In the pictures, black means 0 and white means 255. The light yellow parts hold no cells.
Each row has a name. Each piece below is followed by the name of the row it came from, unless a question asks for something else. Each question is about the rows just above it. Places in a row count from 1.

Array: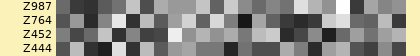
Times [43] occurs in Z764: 2
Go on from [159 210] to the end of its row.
[ 98 216 126  23 165  98  58  43  58 203 223 106  98 188  58]
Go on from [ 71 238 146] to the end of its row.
[180 146 172 120 188 203  43  71 139  31 106 159 114 159 180]
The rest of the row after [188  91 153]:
[165 120 120  37 114  78  78 172 126  43 159 180  84  64 139  71]

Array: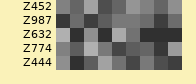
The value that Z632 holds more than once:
[48]
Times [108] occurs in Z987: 3
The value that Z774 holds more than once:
[93]
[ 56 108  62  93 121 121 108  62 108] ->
Z987
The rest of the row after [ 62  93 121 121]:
[108  62 108]
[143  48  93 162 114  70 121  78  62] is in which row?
Z444
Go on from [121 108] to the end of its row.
[ 62 108]

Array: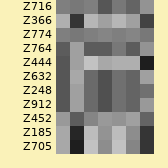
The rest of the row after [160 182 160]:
[67]
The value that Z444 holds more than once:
[175]
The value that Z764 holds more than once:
[92]
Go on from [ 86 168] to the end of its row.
[106  80 112 100 160]

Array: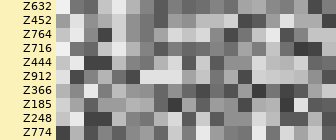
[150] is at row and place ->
Z366, 6
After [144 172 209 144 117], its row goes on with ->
[ 90 156 144 188 188 209  74  90 156 225 172 172  68]
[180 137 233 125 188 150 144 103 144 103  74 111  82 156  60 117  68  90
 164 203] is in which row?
Z366
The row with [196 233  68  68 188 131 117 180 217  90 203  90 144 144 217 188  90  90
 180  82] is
Z248

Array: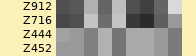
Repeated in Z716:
[196]
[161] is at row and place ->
Z444, 1
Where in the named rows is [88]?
Z912, 2
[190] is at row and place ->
Z912, 5

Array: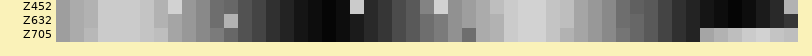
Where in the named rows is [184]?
Z705, 3
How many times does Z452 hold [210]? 4
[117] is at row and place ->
Z705, 41

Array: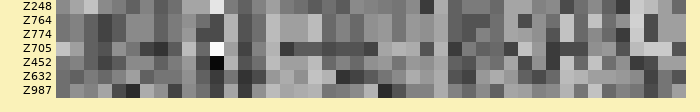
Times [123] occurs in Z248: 6
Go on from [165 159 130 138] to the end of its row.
[179 117 194 105 130 117  75 117 159]
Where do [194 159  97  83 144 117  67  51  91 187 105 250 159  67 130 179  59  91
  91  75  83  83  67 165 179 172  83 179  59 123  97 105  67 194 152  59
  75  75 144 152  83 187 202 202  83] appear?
Z705
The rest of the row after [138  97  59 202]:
[187 159 105]
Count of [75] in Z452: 3
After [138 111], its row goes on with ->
[ 67 165  59 144 187 165 172 179 117 123 138 179  43  83 130 130 172 130
 105 138  97 165 159 130 138 179 117 194 105 130 117  75 117 159]

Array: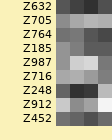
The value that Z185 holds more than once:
[92]
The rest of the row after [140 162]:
[244]

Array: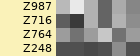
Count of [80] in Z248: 4
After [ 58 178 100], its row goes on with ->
[178 141]
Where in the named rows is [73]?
Z248, 3
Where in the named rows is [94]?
Z716, 1
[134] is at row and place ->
Z987, 6
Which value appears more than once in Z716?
[178]
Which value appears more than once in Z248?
[80]

